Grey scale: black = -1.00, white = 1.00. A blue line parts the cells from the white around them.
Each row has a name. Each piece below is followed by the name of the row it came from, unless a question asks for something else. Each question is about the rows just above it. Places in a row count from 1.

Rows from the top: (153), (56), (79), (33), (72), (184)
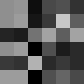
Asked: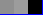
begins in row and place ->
(33), 1
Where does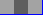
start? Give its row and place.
(79), 4
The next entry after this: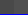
[-0.61]
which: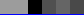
(184)
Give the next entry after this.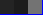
[0.28]

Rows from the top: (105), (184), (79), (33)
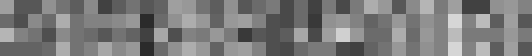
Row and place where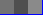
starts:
(79), 3
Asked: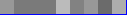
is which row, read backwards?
(79)
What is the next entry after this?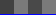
[0.36]
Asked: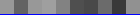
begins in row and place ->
(184), 15
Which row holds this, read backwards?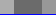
(79)
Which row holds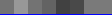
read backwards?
(33)
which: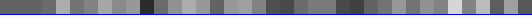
(33)

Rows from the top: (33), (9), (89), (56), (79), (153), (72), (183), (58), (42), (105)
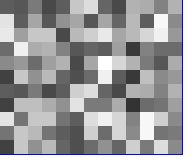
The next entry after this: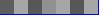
[-0.21]
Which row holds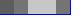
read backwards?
(58)
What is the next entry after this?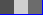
[0.68]
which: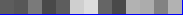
(72)
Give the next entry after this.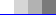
[-0.32]
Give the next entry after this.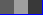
[0.02]
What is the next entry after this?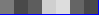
[0.40]

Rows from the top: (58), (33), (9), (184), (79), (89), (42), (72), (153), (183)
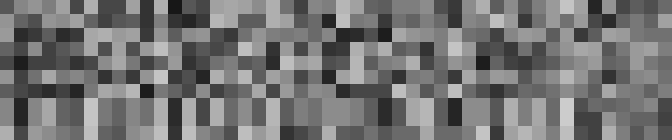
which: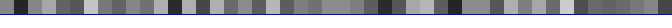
(72)
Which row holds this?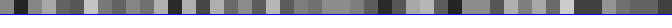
(153)
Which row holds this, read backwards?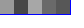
(42)
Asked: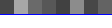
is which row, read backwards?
(42)

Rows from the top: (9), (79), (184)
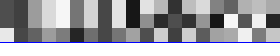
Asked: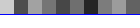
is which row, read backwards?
(184)
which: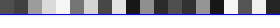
(79)

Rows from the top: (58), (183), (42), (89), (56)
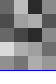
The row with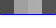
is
(183)
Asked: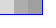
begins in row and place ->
(89), 1

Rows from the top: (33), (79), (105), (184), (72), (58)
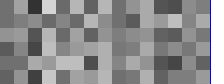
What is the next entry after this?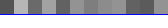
[-0.06]
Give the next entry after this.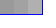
[-0.06]
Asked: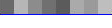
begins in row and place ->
(79), 6
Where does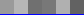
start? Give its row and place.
(58), 7
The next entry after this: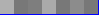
[0.21]
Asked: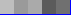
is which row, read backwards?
(79)
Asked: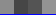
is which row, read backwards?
(72)

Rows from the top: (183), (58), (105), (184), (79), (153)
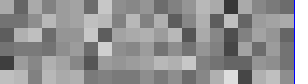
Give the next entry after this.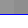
[-0.10]
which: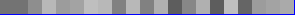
(58)

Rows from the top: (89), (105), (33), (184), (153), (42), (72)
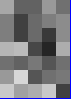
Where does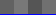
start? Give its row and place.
(153), 2
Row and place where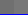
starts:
(42), 4
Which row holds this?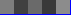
(33)
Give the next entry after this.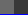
[0.10]
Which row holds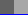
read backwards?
(89)
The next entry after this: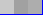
[0.58]
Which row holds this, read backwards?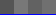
(153)

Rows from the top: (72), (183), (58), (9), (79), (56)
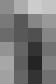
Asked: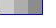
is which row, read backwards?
(72)
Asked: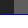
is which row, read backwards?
(79)
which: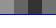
(9)
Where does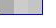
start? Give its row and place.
(72), 2

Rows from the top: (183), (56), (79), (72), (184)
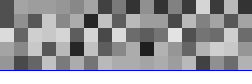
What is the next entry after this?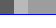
[-0.43]
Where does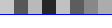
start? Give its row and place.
(72), 3
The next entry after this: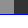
[0.01]
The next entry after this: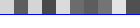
[-0.09]

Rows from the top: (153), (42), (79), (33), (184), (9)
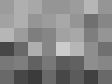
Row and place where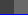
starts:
(9), 7
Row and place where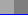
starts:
(79), 6
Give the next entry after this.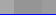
[0.43]
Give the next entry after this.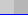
[0.11]
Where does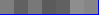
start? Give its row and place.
(184), 2
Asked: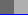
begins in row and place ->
(33), 2
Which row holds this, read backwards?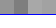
(79)

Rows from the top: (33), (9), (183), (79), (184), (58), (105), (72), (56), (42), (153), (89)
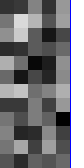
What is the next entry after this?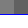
[-0.99]
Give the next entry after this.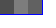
[-0.99]

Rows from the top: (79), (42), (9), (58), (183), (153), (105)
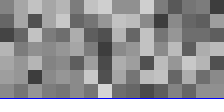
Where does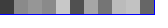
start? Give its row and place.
(153), 3
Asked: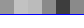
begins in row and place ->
(42), 8

